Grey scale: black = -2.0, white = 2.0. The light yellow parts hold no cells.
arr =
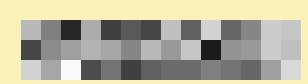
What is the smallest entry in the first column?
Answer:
-0.9
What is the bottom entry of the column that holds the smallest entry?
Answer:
0.0
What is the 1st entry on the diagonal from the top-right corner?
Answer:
1.1
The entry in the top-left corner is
0.9
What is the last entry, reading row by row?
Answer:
1.4
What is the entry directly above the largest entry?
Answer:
0.5
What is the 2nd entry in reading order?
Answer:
0.0
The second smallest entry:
-1.4
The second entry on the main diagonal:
0.2
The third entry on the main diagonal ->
1.9
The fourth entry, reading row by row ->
0.7
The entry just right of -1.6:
0.3
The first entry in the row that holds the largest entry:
1.3

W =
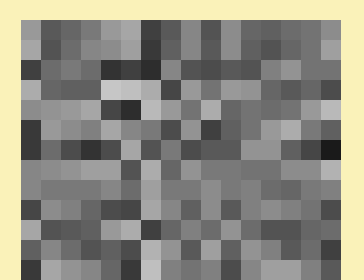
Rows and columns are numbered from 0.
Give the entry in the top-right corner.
0.2
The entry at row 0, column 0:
0.4
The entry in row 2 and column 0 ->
-1.0
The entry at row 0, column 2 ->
-0.4
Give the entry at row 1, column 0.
0.6
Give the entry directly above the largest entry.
-1.2
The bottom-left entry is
-1.1
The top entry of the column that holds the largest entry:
0.4
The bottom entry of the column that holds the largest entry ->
-0.4
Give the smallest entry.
-1.6
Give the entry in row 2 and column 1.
-0.3
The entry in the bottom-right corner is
-0.6
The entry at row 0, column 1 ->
-0.6
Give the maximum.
1.1
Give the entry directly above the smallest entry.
-0.5
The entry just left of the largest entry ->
-0.5
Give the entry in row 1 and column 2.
-0.3
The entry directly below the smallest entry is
0.8
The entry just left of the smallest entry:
-0.9
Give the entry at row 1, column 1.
-0.7
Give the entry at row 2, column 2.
-0.1

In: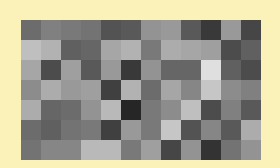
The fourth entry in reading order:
-0.2
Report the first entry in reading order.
-0.3
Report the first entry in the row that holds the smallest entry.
0.7
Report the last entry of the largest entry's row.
-0.8
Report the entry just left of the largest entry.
-0.4
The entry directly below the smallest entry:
0.4
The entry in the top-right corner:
-0.9
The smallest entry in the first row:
-1.1
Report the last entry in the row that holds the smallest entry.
-0.6
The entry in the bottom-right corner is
0.3
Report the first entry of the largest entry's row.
0.6
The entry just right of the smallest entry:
-0.1
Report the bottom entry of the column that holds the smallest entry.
-0.1
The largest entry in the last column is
0.7
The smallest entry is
-1.4
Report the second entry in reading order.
0.0
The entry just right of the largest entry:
-0.5
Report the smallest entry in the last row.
-1.2
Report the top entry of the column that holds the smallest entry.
-0.6
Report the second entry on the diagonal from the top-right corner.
-0.8
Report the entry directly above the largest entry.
0.5
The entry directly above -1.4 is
0.8
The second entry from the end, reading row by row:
-0.2
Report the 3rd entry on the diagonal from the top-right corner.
1.5
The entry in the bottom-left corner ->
-0.2

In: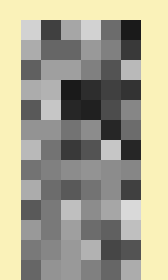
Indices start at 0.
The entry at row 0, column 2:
0.6
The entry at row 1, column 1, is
-0.4
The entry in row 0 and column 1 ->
-1.0
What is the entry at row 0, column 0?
1.3
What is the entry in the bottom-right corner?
0.7
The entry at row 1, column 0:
0.7
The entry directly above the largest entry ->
-1.0
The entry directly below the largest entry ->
1.0
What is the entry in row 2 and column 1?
0.5
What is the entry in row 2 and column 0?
-0.5
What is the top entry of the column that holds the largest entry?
-1.6
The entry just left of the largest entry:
0.6

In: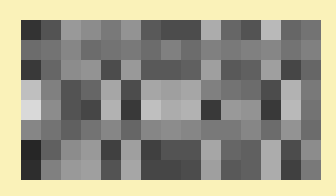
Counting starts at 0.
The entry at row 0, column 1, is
-0.7
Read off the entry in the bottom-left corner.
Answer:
-1.3
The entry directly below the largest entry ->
0.1
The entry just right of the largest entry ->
0.2
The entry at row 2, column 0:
-1.1
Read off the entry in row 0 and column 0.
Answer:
-1.2
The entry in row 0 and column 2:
0.4
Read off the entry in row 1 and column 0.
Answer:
-0.3
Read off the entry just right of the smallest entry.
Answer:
-0.5
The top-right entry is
-0.2
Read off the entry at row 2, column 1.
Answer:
-0.4
